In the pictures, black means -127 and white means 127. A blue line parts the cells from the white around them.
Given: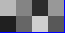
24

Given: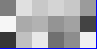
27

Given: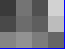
82

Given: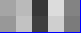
3

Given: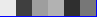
-8

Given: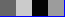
28
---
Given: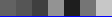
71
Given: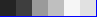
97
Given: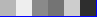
-81
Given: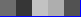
-45
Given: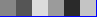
68
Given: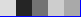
41
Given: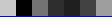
30
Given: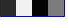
-3
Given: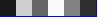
-80
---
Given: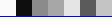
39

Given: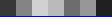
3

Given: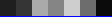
-19

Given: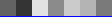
12

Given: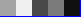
-4

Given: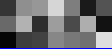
-15
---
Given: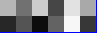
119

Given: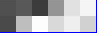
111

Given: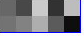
-36

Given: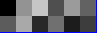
-99

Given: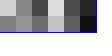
-32

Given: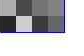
-67
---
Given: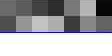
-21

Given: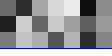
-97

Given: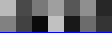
58

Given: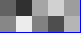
-29

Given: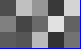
0

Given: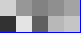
81

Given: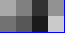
41

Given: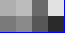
47

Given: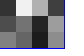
-50

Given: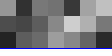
-50
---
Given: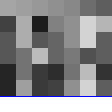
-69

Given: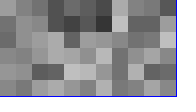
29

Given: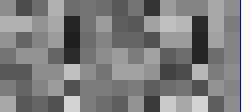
-26

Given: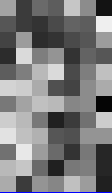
20

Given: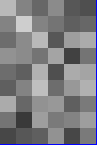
-32

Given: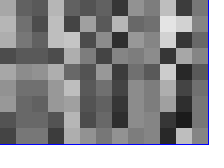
-8
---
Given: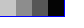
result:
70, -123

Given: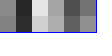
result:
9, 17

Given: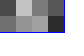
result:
-53, -83

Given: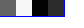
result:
-27, -83

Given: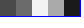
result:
-52, -101

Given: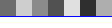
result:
-18, 46

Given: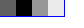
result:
-32, 108

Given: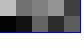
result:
62, -34

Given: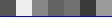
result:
-42, 27
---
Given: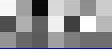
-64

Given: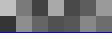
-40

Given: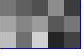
28

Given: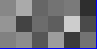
-33

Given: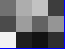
29

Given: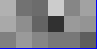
-78
